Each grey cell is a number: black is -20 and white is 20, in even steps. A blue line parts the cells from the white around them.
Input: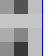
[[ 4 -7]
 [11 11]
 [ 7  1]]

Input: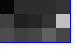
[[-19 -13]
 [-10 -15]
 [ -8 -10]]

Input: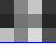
[[-12   1]
 [-14  -2]
 [ 10   1]]

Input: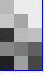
[[  9  17]
 [ 11   6]
 [-12   9]]

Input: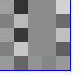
[[  5 -12]
 [  0   9]
 [  5 -11]]

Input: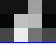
[[-17 -17]
 [-19  10]
 [ -9  17]]

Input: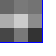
[[-4 -1]
 [ 7 12]
 [-9 -1]]
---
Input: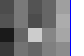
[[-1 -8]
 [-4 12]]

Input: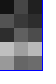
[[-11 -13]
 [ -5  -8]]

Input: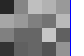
[[ 4  0]
 [-4 -4]]

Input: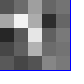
[[18  7]
 [-6 16]]

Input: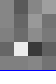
[[-4  4]
 [-3  2]]

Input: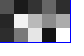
[[18  9]
 [-1 16]]

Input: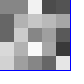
[[ 8 11]
 [12  1]]

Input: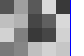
[[  8  -9]
 [  0 -11]]
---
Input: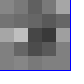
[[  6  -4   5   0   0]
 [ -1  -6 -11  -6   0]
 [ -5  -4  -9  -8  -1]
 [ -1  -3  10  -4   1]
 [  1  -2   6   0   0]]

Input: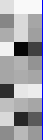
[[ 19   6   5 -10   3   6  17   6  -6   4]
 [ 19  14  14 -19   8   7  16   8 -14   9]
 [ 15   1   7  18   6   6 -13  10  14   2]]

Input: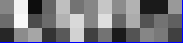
[[  4  -5 -10]
 [-16  -2  -1]
 [-16  -7   1]
 [  8   7  -7]
 [  2  -4 -16]
 [ 11  15  -2]
 [  1   1 -10]
 [ -2  14  13]
 [ 10   8  -6]
 [ -4  -3 -12]
 [-18  -8   6]
 [ 18  19   2]
 [  1  -3 -14]]

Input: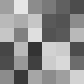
[[ -8   2   9  -8  -3  13]
 [ -5  -7  -6  12  14   5]
 [ -1  -6  -7  13  12   2]
 [  2  11  15 -12 -10   6]
 [ 16   7   0   9   4 -11]
 [  5   9  11  -9  -8   2]]

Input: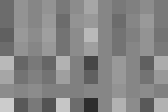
[[ -1  -1  -2  -1   7   4   0   8]
 [  2   4   3   3  -5  -2   2  -6]
 [  0   1   0   1   1   1   1   2]
 [ -1  -3  -2  -2   4   4   3   8]
 [  1   1   1   1   1   1   1   1]
 [  6   4   9   5  -9  -5   1 -13]
 [  2   3   2   2   0   0   0  -3]
 [ -1  -3  -2  -2   8   5   0  11]
 [  3   4   5   4  -4  -2   0  -7]
 [  1   1   2   1  -1   0   2  -1]
 [  3   3   4   3  -4  -2   1  -6]
 [ -3  -3  -5  -3   9   6   2  12]]

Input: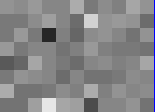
[[  3  -3   3  -2   6   1   2  -2]
 [  6   3  -2  -1   1   2   1   3]
 [  0   4   1  -1   0  -1   3   1]
 [  2   3   3   0   2  -2   0   1]
 [ -1  13   2   4   1  -2   7  -8]
 [  7  -3  -4   0  -3   1   0   5]
 [  1   1   0  -2  -1  -3   2   6]
 [  1   5 -14   1   1   1  -1  16]
 [  4   2  -1   1   6   2  -2   5]
 [  2  -1   4  -1  -4   3  -2  -2]
 [  3  -1  -1   4  -6  -1   7  -2]]
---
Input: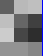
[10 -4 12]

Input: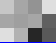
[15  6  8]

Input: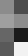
[-8  5]

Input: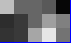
[-19   5   6]

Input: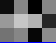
[1 8 1]

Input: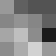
[-7  1 10  2]

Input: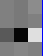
[ 2 -1 -6]

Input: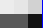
[13 -6]
